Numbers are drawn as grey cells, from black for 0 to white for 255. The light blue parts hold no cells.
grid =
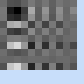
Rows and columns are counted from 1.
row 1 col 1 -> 110
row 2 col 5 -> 169
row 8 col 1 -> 110
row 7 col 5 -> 35
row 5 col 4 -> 78
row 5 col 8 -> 96
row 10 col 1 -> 82
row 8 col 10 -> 100
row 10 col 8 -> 127
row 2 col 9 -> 142
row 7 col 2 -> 191
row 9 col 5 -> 107
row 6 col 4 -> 118
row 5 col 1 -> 113
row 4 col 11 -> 100
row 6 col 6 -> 116
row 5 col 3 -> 53
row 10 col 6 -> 124
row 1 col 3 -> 78
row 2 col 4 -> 59
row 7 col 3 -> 216
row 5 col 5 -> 138
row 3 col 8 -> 88
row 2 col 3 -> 1
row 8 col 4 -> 90
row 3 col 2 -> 46
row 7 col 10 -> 101
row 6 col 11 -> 109
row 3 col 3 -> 36
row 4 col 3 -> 179

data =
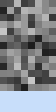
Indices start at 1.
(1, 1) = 82
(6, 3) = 78
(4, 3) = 175
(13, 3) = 74
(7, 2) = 88
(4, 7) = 153
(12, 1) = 83
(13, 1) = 147
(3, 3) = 110
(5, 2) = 64
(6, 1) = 124
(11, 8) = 161
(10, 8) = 126
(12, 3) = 56
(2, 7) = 139
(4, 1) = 162
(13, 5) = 134
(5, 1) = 197
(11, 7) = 65
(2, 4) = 181
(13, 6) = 129
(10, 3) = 187
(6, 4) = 119
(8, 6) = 147
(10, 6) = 47
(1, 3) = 182
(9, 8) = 161
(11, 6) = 81
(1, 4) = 62
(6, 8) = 133
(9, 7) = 109

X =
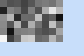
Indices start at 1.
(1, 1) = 103
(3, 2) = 182
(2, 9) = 184
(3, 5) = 105
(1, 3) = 86
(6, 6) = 104
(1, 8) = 116
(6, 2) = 63
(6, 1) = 245
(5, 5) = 134
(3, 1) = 144
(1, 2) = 81
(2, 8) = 229
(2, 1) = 34

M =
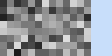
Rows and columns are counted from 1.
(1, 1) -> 50
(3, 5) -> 107
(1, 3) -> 50
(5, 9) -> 158
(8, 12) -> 186
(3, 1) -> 33
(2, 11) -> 119
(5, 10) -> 130
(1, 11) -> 210
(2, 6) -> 103
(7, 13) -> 78
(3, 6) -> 200
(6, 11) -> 106
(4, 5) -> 123
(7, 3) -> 217
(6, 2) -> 120
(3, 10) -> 168
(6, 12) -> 133
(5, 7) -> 133
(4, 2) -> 156
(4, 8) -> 176
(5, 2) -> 183
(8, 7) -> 96
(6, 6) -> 152
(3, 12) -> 136
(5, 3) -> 182

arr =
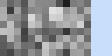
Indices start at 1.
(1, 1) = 149
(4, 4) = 92
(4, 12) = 208
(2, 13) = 172
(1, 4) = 85
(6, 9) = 148
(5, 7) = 93
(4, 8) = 138
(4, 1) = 124
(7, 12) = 143
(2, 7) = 131
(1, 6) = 137
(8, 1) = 85
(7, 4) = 110
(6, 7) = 111
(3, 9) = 205
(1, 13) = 110
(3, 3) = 139
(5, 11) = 119
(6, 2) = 182
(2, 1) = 171
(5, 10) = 53
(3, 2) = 144
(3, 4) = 111
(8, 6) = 119
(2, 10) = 148
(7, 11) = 181
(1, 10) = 28
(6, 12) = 181
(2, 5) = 136
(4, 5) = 197
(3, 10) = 168

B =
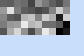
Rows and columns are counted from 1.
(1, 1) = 97
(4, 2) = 152
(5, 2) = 172
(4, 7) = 110
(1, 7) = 122
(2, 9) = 203
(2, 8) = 132
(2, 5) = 85
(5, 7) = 233
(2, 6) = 69
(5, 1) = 85
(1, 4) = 107
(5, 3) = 213
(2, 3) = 126
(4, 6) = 195
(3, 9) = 29
